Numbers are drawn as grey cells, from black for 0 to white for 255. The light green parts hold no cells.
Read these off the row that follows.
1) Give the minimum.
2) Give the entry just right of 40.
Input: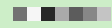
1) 40
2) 170

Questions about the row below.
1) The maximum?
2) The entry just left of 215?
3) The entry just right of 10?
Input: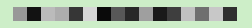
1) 215
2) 54
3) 88

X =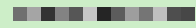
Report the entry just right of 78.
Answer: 71
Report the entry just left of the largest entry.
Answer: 86
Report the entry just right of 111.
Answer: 165

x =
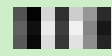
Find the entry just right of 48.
205
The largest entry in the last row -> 226
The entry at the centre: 61
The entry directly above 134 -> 150
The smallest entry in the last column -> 23
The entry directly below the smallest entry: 16

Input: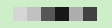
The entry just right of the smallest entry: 173
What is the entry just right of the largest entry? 193

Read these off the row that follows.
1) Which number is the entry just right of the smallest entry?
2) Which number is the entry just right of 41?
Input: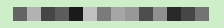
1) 192
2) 70

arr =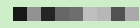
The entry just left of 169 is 81
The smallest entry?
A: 24

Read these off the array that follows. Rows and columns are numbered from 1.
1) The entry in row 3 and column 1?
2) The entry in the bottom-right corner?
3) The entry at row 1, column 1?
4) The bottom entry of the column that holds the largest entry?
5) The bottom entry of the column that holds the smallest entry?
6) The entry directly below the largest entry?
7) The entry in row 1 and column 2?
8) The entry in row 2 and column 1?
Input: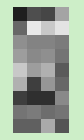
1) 143
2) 84
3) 31
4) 96
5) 96
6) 131
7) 78
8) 103
